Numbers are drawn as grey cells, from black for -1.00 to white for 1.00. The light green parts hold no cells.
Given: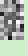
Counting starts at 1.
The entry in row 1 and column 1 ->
0.77
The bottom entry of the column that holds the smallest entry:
-0.86
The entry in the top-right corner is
0.88
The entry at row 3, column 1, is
0.32
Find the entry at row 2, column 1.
0.21
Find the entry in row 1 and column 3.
0.42
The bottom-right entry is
0.10
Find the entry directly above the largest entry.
-0.39
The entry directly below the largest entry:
0.65
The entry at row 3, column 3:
0.65
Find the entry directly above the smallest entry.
-0.39
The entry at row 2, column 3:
0.32
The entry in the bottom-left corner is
0.10
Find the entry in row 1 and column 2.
-0.15

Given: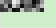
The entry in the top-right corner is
0.16
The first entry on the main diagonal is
0.26
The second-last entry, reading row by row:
-0.05
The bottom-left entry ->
-0.59
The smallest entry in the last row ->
-0.91
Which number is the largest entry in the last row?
0.49
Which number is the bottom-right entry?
-0.69
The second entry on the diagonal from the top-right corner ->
-0.05
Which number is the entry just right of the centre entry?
-0.27

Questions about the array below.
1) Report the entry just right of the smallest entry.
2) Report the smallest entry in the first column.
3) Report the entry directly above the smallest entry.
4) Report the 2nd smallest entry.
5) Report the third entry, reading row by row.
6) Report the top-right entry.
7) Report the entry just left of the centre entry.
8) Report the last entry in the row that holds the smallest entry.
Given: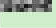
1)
-0.52
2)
-0.04
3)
0.20
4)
-0.73
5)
-0.28
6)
-0.63
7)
-0.16
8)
0.09

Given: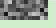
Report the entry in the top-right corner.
-0.61
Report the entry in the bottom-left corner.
0.17
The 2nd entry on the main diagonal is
0.17
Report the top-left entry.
-0.30
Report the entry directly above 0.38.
0.05
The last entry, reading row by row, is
0.05
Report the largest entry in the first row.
0.51
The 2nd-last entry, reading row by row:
0.51

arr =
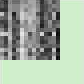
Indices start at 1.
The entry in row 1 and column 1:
-0.37
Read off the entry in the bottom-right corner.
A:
-0.86
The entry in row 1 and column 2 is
-0.61
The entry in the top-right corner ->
-0.05
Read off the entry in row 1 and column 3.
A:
0.05
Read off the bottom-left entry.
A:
0.41
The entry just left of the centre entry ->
0.17
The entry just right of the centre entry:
0.41
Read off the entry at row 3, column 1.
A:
-0.61
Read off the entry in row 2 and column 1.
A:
-0.27
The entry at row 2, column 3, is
0.17
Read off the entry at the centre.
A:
0.30
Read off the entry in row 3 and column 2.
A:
-0.61

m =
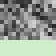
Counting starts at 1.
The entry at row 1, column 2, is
-0.69
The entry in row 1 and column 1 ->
-0.44
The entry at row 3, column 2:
0.04
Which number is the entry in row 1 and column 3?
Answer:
-0.06
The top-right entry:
0.60
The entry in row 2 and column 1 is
0.38
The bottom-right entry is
0.27
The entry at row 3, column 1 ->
-0.44
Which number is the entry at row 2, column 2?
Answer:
-0.06
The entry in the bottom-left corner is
0.16

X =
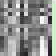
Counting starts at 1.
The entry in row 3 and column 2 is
0.00
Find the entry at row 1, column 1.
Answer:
0.00
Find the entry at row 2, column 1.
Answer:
0.00
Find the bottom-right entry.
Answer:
-0.72
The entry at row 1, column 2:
0.36
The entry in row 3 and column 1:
-0.36
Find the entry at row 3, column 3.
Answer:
0.36
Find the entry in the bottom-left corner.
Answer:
0.36
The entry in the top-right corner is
0.23
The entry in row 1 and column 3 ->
-0.25

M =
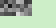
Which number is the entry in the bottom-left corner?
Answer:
-0.25
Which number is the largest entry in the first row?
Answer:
0.42
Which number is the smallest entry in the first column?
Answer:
-0.48
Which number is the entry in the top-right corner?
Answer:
-0.48
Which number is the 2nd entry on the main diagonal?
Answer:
0.20
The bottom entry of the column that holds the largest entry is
0.68
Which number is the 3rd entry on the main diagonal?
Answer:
0.20
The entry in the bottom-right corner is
-0.13
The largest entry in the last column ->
0.20
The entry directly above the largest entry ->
0.20

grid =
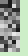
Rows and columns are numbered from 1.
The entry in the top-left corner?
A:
0.00
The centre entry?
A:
-0.57
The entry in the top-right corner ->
-0.24
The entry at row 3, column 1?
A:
0.21
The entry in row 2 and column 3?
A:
-0.80
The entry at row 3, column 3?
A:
-0.11
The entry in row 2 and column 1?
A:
-0.67
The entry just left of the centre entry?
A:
0.57
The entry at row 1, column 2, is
0.00
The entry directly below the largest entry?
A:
0.11
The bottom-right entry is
0.00
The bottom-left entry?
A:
-0.11
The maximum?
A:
0.82
